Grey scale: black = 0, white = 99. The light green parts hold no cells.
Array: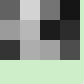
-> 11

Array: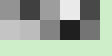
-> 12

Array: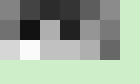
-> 58

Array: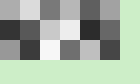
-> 17

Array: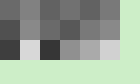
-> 47

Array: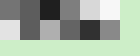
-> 19

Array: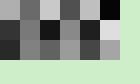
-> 12

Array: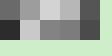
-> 48

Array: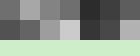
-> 28

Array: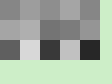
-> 48
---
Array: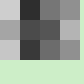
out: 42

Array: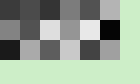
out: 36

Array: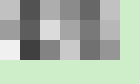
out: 51

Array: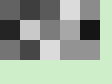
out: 85

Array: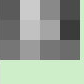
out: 46

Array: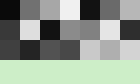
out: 32
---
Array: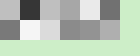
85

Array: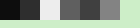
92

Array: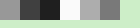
12

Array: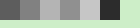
70

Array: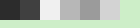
93

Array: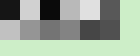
45
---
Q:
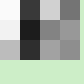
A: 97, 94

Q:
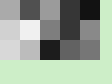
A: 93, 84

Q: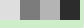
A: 86, 70

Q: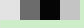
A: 88, 76

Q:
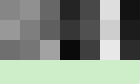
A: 90, 86

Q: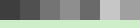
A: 77, 62

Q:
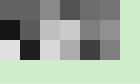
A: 87, 84
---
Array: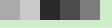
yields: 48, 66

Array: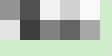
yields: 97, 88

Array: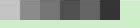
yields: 20, 76

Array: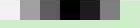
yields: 49, 94

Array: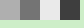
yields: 24, 68

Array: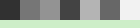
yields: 94, 19

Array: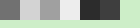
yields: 24, 44

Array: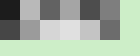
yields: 49, 27

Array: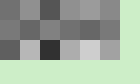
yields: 53, 37

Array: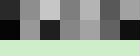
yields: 63, 2
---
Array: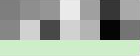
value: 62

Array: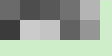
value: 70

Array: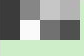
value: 23

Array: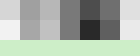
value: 30

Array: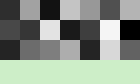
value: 59

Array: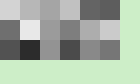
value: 39
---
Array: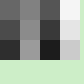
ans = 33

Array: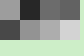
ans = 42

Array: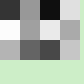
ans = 6

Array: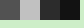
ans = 17

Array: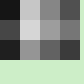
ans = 52

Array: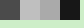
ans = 66

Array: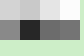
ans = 89

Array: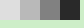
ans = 50

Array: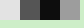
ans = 5
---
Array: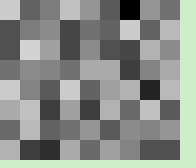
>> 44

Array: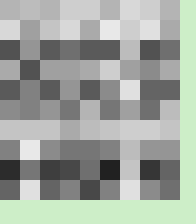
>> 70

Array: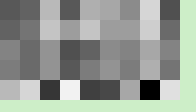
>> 31

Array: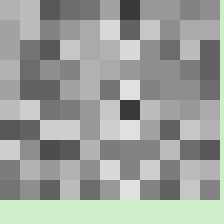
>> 55

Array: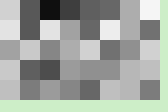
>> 95

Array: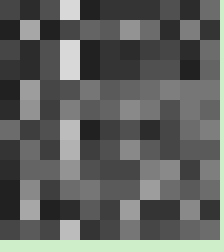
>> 42

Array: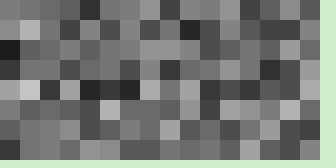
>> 34
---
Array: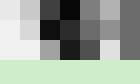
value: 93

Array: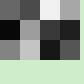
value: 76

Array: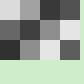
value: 55

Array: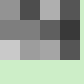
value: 61

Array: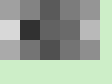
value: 45

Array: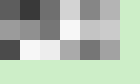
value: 96

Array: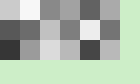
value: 60

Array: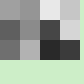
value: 69
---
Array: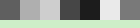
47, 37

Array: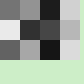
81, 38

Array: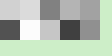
63, 32

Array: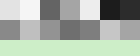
17, 53

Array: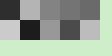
41, 79

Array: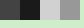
59, 26
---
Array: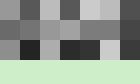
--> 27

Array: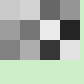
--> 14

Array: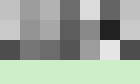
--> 78

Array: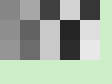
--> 86

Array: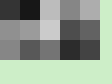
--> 38

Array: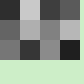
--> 71

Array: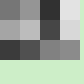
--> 84

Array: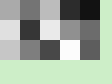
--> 42

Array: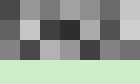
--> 80

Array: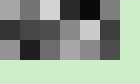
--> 24
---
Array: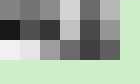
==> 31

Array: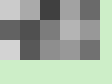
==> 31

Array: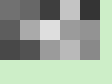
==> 66

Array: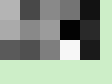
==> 53

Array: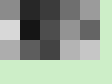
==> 8

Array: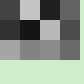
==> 8
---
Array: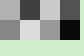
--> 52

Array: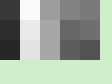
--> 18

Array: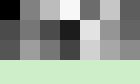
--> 29

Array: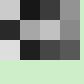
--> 16

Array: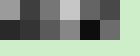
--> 16

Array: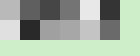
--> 87

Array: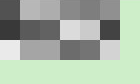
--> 22

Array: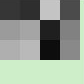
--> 60

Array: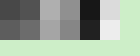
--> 36
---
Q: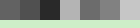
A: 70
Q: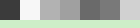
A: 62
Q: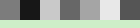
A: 40
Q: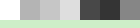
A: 86
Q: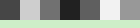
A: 13
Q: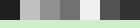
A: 44
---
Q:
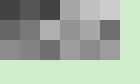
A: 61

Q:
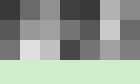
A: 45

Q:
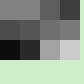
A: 16

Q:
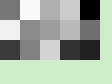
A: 82

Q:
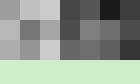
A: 43

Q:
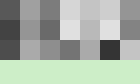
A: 66

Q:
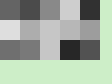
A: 77

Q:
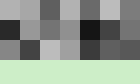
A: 23

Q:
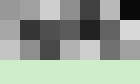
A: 80

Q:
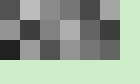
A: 57
